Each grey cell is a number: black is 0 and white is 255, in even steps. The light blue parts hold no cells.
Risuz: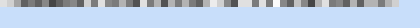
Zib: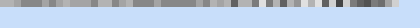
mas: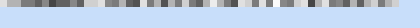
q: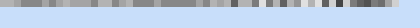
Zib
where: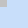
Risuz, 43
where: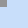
Zib, 43
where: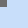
Zib, 55

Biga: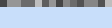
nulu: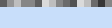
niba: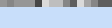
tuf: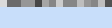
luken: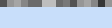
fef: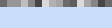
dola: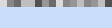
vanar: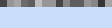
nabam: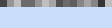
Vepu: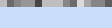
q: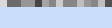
tuf
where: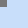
luken, 10
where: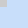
tuf, 9
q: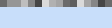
fef
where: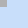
fef, 8

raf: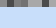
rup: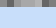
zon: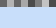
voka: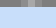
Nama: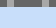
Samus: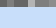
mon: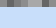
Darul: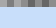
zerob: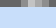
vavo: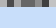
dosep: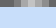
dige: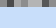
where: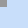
rup, 3
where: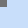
raf, 4
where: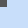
dige, 7

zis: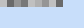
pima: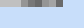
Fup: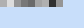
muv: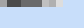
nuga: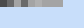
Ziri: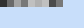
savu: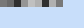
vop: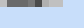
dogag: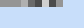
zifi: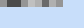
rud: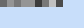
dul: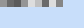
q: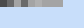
nuga
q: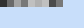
Ziri
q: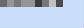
rud
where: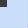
rud, 6
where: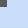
dul, 3
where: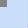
dul, 9
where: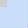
dogag, 7

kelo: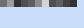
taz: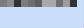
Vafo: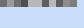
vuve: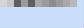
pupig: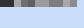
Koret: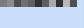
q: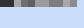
pupig
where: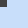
kelo, 10

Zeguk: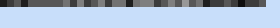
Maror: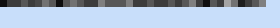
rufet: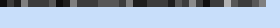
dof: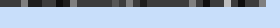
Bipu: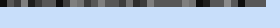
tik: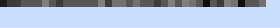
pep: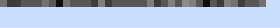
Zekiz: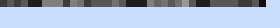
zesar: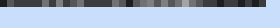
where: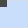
Maror, 6
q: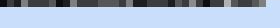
rufet
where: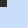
Bipu, 20
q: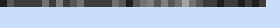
zesar
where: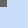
Zekiz, 23

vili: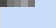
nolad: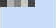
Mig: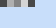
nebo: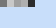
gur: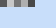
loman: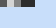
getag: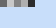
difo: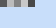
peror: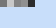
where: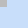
difo, 2
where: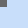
getag, 1
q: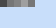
vili
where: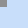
peror, 4
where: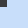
nolad, 1

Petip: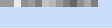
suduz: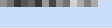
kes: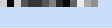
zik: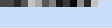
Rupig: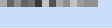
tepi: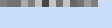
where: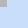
Petip, 8
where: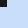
zik, 9

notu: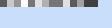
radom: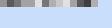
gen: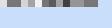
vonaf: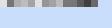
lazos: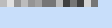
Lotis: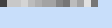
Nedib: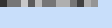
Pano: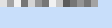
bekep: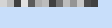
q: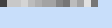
Lotis
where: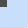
bekep, 13
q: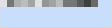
vonaf
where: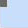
vonaf, 14
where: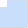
notu, 4
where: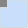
Lotis, 9

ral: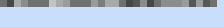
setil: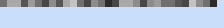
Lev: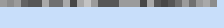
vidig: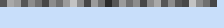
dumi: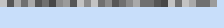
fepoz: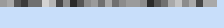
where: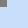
ral, 15
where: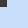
fepoz, 4
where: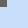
Lev, 4
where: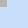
fepoz, 8

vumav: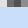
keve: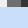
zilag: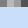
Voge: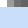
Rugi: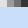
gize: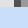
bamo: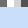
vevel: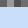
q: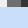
keve
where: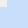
keve, 1
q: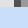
gize
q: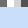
bamo
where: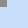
vumav, 4
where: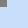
zilag, 1

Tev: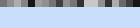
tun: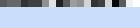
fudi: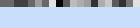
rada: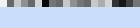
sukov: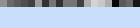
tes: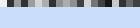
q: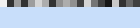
tes
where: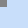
Tev, 4
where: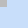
fudi, 11
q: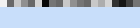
rada
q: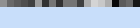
sukov
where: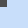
sukov, 4
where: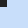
tun, 9

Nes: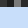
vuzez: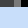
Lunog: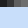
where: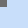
Lunog, 4
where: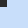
Nes, 4
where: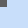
Lunog, 3
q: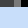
vuzez
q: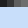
Lunog
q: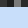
Nes

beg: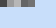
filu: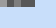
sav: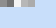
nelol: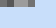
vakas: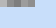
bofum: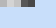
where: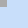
sav, 5
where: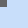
beg, 4

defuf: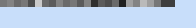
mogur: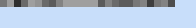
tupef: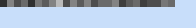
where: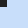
defuf, 18
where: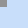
mogur, 6

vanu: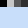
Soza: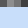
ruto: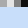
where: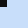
ruto, 4
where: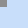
Soza, 2
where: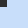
vanu, 4
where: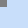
ruto, 3

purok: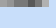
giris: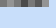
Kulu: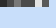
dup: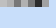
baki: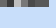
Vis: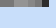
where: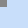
Vis, 5
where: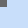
baki, 1
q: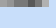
purok
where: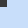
baki, 2
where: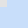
Kulu, 6

